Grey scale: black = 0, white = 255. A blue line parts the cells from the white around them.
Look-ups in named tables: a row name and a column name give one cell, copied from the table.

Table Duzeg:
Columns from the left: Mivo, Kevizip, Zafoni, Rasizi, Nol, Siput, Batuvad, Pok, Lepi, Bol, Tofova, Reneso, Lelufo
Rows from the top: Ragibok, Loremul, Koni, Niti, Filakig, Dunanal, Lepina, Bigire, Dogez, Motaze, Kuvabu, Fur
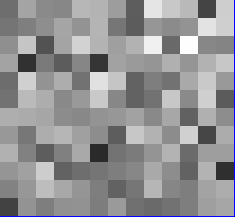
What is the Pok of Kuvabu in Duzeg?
118
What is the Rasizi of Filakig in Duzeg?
173
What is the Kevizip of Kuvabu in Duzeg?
151
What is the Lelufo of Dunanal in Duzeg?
91
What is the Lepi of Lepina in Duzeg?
137
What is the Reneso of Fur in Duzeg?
159

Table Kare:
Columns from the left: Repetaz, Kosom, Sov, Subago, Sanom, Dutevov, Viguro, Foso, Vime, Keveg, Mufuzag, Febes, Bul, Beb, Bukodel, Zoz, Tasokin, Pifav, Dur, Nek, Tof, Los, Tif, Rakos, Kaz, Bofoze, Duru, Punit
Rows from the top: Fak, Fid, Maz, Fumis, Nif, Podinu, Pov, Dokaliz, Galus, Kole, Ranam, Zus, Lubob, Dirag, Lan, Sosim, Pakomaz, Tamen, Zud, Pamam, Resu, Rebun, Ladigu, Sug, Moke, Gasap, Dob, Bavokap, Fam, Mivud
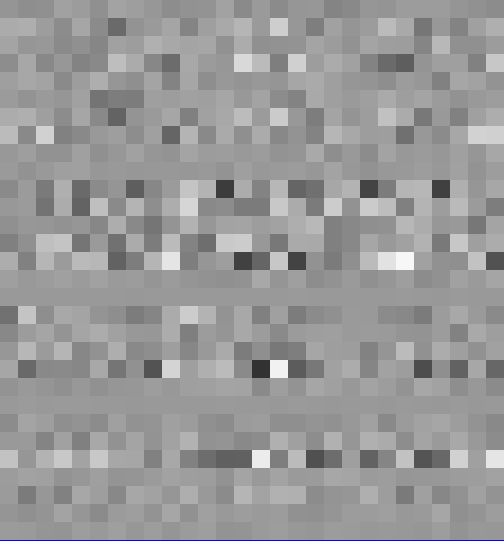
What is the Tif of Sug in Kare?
155
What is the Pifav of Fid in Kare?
126
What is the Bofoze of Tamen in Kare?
168
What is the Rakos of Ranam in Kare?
183
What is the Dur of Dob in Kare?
167
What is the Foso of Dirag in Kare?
171
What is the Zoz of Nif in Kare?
149
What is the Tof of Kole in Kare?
146
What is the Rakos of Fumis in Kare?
148
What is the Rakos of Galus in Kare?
155
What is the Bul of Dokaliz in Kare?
170
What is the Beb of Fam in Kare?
157
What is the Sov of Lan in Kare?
182

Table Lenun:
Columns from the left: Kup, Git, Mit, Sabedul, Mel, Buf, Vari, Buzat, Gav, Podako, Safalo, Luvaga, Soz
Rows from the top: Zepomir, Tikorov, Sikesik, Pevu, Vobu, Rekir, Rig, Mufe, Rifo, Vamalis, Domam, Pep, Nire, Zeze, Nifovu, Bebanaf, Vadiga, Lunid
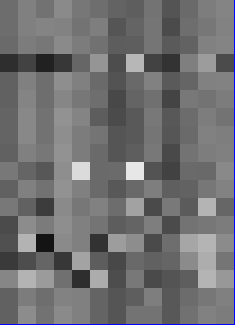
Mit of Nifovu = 101
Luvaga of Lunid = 129
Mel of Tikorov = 115
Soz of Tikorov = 130
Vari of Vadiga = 85
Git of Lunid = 140
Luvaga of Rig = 125

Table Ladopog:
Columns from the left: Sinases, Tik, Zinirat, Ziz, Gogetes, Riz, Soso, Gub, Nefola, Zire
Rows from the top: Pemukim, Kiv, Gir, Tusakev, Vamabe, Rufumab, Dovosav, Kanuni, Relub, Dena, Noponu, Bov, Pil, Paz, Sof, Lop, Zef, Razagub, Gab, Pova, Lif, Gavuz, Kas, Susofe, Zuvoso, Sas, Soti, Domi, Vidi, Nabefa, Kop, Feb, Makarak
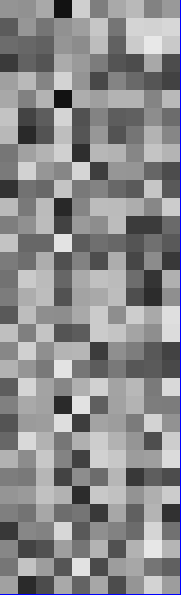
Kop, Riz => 179
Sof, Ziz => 80
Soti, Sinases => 125
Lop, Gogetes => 170
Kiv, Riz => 198
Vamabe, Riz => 72
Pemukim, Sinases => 148
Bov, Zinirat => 187
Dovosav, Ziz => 212
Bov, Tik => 121
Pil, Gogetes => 154
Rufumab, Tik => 129
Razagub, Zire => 223

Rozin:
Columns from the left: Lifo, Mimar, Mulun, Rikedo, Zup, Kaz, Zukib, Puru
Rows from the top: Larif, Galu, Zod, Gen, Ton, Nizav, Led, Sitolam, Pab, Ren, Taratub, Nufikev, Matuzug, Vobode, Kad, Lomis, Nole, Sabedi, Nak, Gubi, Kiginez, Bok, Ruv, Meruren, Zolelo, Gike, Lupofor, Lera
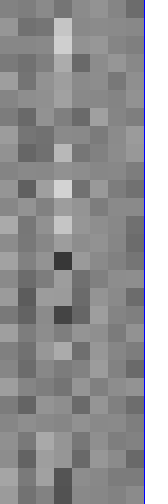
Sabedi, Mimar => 99
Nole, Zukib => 138
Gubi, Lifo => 128
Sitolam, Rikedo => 138
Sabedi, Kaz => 158
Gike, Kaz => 151
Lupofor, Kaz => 136
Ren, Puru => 125
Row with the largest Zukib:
Gen

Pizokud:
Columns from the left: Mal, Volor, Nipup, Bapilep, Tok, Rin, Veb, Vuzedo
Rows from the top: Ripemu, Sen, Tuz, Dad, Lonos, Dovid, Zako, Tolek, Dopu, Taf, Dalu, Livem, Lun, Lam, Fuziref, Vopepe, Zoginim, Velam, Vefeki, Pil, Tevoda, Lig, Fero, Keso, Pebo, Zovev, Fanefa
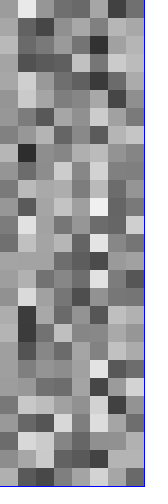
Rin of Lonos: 58
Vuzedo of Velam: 177
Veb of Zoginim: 119
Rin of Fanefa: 211
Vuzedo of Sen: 168
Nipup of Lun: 162
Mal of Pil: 159
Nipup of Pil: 135
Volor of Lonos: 207
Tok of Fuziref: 93
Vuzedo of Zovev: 180

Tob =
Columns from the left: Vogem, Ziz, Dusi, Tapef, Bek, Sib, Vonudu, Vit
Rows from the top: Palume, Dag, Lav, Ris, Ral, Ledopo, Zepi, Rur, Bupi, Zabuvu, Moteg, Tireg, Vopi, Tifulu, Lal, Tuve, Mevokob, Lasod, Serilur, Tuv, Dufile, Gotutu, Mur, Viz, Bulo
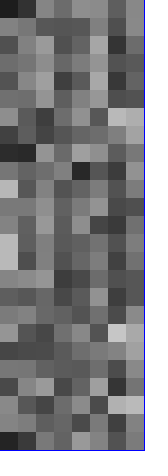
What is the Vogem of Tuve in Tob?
133
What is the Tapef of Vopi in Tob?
91
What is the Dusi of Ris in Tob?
141
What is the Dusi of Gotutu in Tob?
154
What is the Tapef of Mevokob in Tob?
72
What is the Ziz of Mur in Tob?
87
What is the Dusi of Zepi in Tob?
62
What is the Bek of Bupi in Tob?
159
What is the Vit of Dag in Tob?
137
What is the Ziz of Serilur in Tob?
84
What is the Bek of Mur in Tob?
139

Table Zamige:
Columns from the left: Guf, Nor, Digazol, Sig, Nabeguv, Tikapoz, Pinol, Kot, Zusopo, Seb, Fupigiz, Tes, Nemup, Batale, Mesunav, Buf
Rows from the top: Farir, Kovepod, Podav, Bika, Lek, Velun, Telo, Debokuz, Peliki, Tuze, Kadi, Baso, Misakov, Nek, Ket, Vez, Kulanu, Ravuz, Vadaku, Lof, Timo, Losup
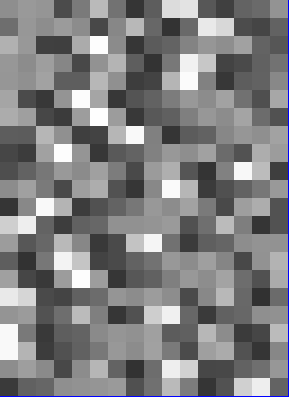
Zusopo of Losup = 112
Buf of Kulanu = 107
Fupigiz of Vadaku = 96
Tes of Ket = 159
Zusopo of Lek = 67
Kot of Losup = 80
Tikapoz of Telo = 254
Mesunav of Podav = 99
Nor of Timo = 158
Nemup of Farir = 64
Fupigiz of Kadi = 182
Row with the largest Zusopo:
Nek

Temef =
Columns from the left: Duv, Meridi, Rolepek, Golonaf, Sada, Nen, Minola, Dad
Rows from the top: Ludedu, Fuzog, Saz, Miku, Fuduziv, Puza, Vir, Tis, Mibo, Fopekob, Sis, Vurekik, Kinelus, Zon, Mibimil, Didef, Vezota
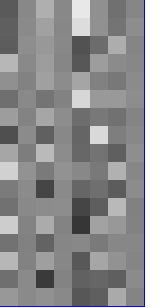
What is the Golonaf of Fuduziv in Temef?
140
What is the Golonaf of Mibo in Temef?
140
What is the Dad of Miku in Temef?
135
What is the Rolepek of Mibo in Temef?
186
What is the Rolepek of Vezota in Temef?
145
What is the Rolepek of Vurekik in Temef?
140
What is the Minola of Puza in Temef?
153
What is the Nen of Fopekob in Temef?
121
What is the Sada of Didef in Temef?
97
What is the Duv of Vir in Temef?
157
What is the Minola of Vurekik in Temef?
185
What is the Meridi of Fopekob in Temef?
146
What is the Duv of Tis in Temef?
79
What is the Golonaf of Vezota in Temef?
137
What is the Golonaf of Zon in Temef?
134
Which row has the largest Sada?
Ludedu

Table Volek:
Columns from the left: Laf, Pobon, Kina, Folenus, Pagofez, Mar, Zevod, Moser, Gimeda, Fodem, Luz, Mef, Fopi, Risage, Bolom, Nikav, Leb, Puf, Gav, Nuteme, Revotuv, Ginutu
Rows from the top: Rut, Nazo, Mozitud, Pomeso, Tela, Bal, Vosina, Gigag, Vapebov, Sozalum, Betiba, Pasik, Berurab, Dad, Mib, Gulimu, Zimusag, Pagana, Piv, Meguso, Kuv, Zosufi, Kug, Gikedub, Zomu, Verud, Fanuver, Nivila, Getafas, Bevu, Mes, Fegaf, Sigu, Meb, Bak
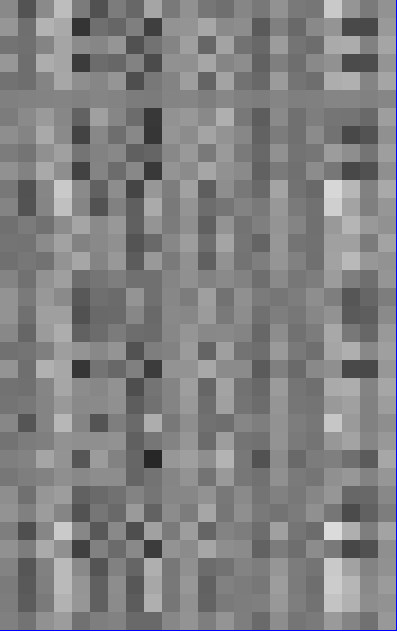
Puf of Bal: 128
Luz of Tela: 158
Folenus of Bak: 156
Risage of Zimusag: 144
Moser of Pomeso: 130
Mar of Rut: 81
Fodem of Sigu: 120
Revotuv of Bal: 129
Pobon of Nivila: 112
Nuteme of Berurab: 181
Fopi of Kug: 160
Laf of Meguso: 113
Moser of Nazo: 127
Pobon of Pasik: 83
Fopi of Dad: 164
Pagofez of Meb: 150
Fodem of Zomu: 131

